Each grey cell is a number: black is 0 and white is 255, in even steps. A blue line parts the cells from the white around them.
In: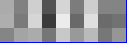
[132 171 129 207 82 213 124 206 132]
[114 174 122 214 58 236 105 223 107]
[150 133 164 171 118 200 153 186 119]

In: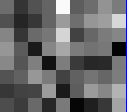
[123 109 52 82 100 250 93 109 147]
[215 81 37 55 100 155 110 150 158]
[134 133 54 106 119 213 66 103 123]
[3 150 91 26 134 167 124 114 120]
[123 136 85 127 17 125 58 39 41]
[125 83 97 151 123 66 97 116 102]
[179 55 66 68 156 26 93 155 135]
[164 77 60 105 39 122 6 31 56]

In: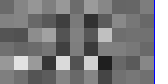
[125 106 133 150 127 152 108 155 135 101 102]
[104 130 133 104 89 63 122 49 92 137 119]
[113 84 81 141 162 83 129 87 192 110 113]
[105 112 102 107 118 64 126 58 128 127 120]
[135 152 226 154 54 218 82 209 31 104 90]
[112 127 112 84 92 132 105 134 69 113 119]

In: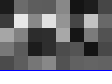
[70 28 107 93 92 136 20 29]
[104 59 231 136 225 148 70 195]
[82 166 130 44 46 168 21 123]
[72 120 91 28 46 76 84 20]
[98 75 93 118 136 82 97 100]

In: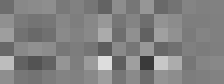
[129 109 136 139 142 121 129 118 99 141 118 150 105 115 132 128]
[128 144 122 116 119 135 126 136 152 118 132 110 147 140 126 126]
[128 158 114 105 112 138 130 137 171 110 144 97 160 145 123 132]
[127 104 137 145 140 119 125 117 93 138 118 152 103 112 128 124]
[136 189 98 83 98 149 126 155 221 95 159 58 199 172 118 133]
[130 142 119 115 124 131 129 137 157 118 138 108 147 141 125 127]

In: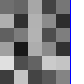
[118 111 102 167 67]
[45 175 48 178 139]
[126 96 124 179 78]
[50 160 24 173 138]
[196 224 78 99 203]
[132 61 196 68 89]

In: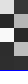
[55 225]
[181 39]
[40 249]
[189 45]
[48 46]

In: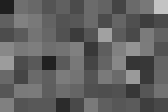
[195 31 111 104 84 96 75 107 99 68 106 120]
[74 96 129 121 99 83 87 107 75 101 79 62]
[98 76 91 116 103 81 59 85 161 92 73 123]
[82 136 121 126 111 115 128 56 94 129 148 124]
[100 156 76 89 33 90 120 69 100 136 53 55]
[103 105 69 106 95 124 116 84 122 107 154 57]
[114 86 122 123 94 109 101 80 78 81 55 86]
[72 128 84 88 88 43 73 122 95 87 91 62]
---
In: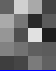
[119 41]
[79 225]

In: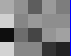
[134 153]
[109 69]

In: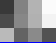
[135 177]
[99 138]

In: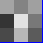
[226 120]
[183 91]

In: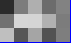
[214 213]
[87 165]

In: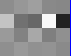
[113 103]
[130 168]

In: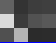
[59 82]
[180 43]
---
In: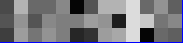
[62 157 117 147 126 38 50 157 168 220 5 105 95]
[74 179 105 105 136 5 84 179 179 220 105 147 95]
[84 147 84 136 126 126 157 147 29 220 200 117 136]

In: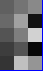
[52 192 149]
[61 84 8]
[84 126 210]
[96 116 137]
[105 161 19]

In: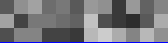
[79 132 132 67 67 57 184 204 172 132 184 144]
[89 144 162 109 120 89 153 144 57 153 98 132]
[162 67 120 120 109 98 194 79 57 45 89 172]

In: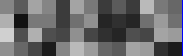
[133 91 164 133 59 164 121 59 91 59 186 121 103]
[144 103 70 28 133 186 155 103 91 164 155 48 28]
[176 18 121 121 59 112 144 37 48 37 112 155 112]
[208 79 176 79 70 144 70 48 37 79 70 164 155]

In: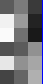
[68 101 176]
[80 91 145]
[91 123 58]
[231 145 166]
[241 154 35]
[250 112 25]

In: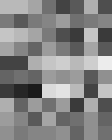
[58 38 26 218 227 185 67 197]
[67 67 175 197 206 185 206 236]
[100 112 100 156 144 156 89 144]
[122 89 122 133 156 112 122 133]
[144 122 133 133 144 100 144 112]
[156 133 89 165 100 112 144 100]
[165 133 100 156 122 89 165 89]
[175 100 156 112 156 58 175 78]
[185 185 165 112 67 89 175 78]
[197 185 165 122 78 58 197 58]
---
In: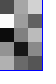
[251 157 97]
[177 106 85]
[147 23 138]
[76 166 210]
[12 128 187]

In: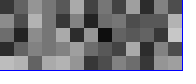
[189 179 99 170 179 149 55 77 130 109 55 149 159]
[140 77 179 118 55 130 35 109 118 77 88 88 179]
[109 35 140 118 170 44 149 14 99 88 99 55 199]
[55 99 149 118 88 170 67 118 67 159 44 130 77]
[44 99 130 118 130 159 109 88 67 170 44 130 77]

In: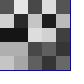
[209 42 197 30 187]
[197 166 95 53 104]
[175 175 72 95 53]
[84 230 72 221 84]
[21 21 221 209 63]

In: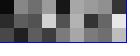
[72 32 93 61 123 167 123 111 189]
[43 93 82 210 82 179 52 102 231]
[11 135 111 155 23 167 155 144 52]

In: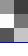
[252 117]
[149 62]
[85 197]

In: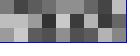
[190 190 155 50 201 59 179 59 102]
[155 201 92 80 143 80 92 179 134]
[123 69 92 111 143 143 102 69 190]

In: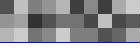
[181 203 115 137 203 127 127 82 103 169]
[148 160 50 82 115 115 73 192 73 92]
[82 192 127 148 181 62 137 62 169 203]

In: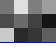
[201 42 54 95]
[117 223 126 157]
[75 107 65 21]

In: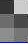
[141 118]
[109 73]
[52 203]
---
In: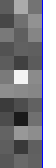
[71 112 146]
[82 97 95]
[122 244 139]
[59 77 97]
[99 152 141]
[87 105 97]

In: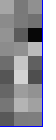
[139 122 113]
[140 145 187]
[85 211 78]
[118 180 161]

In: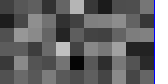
[29 72 143 114 49 65 127 129 141 99 55]
[92 93 61 107 192 67 136 120 161 35 34]
[81 106 88 124 89 76 95 69 138 70 101]

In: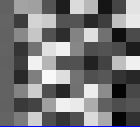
[100 60 212 203 83 84 40 62 191 233]
[99 52 115 224 240 135 78 83 75 28]
[98 40 127 248 222 115 80 87 51 39]
[97 57 67 160 240 234 172 96 77 85]

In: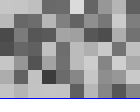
[185 104 109 182 128 99 143 119 203 126]
[79 103 96 192 110 187 175 201 115 191]
[173 98 194 60 107 135 198 142 151 201]

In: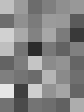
[109 144 123 155 153 90]
[191 116 43 120 98 128]
[127 116 107 181 138 111]
[114 75 116 110 97 173]
